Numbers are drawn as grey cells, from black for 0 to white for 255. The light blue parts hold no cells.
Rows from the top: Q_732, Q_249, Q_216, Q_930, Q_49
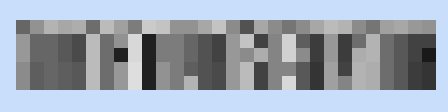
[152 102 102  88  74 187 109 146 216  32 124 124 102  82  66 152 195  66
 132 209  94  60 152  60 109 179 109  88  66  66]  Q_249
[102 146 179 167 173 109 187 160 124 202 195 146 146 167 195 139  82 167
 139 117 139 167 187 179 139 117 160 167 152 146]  Q_732
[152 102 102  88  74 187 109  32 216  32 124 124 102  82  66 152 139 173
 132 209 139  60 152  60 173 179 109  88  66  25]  Q_216

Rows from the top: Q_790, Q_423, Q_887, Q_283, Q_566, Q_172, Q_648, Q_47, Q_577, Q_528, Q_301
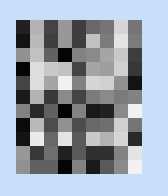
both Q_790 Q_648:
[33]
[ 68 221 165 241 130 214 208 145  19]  Q_566
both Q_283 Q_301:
[4]
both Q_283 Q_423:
[193]

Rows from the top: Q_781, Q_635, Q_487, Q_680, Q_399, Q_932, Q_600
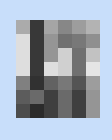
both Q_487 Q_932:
[149]
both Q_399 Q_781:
[157]
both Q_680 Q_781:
[56]
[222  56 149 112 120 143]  Q_635
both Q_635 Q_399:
[120]
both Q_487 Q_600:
[149]

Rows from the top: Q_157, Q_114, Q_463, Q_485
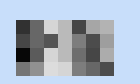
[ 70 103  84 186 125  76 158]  Q_114
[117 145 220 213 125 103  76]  Q_485
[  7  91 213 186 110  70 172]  Q_463
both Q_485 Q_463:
[213]
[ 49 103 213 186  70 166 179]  Q_157

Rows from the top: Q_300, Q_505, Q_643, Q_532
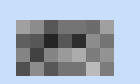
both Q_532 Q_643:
[124]
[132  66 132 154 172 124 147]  Q_643

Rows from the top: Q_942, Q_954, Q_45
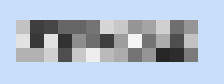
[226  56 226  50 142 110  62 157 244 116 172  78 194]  Q_954
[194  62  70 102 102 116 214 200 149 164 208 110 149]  Q_942

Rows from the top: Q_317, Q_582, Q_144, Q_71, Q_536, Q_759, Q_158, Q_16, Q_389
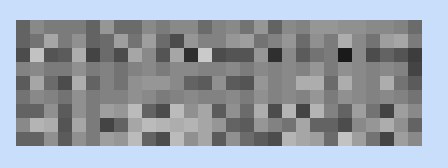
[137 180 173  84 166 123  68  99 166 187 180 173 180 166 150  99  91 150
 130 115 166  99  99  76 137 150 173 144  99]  Q_16
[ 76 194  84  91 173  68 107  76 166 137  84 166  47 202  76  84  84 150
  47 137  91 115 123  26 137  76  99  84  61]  Q_144
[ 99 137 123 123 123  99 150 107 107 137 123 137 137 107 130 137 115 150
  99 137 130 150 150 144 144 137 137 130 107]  Q_317
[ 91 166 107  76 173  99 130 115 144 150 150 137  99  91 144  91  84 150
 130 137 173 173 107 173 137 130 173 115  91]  Q_536
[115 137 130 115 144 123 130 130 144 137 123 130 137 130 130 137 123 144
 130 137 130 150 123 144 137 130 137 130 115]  Q_759

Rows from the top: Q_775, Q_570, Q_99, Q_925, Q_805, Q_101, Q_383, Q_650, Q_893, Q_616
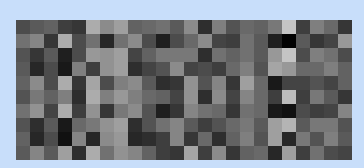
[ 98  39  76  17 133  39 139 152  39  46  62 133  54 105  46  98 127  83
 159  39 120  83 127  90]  Q_893

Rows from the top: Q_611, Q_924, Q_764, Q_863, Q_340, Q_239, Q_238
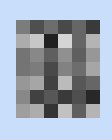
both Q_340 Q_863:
[166]
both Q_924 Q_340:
[102]
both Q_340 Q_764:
[151]

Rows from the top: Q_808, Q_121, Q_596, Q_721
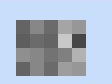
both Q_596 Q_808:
[135]
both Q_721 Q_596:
[135]
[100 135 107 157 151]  Q_721
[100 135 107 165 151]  Q_808

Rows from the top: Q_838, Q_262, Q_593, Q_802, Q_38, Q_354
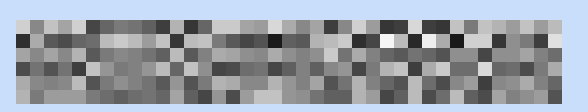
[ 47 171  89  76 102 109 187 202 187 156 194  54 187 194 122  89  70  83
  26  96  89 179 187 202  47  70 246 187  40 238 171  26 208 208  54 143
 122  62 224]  Q_262
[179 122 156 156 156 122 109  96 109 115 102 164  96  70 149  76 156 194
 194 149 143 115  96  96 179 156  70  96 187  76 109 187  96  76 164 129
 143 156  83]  Q_354
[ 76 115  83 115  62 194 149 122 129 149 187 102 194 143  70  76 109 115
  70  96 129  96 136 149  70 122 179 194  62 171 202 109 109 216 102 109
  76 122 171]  Q_802
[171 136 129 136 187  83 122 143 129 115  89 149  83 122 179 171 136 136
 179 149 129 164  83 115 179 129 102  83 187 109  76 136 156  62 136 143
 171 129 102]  Q_38
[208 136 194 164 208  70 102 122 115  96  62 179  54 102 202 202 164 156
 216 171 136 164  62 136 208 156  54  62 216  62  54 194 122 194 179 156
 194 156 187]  Q_838

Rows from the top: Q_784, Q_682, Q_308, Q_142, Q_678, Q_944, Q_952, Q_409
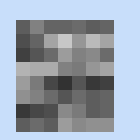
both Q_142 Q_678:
[122]
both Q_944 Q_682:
[100]
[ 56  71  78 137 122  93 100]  Q_952
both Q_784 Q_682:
[100]
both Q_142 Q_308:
[129]

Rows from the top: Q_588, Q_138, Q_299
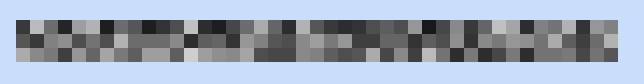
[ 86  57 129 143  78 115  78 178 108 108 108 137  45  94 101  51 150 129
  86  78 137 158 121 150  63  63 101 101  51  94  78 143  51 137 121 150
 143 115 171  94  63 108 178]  Q_138
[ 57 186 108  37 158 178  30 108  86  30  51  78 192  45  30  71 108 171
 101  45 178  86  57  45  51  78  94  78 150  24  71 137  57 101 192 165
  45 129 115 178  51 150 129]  Q_588

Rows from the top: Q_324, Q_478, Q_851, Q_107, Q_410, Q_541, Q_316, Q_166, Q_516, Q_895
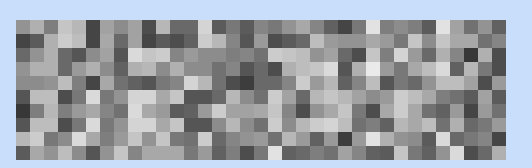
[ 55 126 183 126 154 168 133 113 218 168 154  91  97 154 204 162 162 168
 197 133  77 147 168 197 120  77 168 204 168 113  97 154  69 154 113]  Q_316
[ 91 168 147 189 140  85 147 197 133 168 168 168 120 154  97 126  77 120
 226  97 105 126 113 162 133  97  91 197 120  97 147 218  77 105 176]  Q_895
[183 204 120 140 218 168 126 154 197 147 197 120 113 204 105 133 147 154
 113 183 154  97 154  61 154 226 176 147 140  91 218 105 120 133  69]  Q_516

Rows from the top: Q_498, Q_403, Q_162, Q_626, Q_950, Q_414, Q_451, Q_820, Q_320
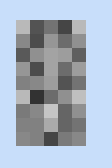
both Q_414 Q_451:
[144]
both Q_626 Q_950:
[157]
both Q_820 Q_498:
[115]
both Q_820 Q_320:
[129]

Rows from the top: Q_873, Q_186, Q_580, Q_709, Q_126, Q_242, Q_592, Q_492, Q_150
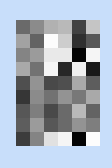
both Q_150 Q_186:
[252]
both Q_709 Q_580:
[245]

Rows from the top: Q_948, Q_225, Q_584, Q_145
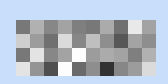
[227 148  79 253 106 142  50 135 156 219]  Q_145
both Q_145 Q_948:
[135]
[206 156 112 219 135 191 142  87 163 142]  Q_225
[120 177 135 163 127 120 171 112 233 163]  Q_948
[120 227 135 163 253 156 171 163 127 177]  Q_584

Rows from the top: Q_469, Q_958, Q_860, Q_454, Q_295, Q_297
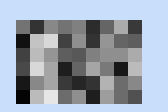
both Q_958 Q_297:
[143]
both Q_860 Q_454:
[187]
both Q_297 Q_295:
[108]
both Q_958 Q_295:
[51]

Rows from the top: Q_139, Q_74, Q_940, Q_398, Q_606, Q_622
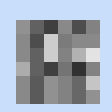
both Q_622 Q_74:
[137]
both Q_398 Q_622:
[130]
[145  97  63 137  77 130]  Q_139

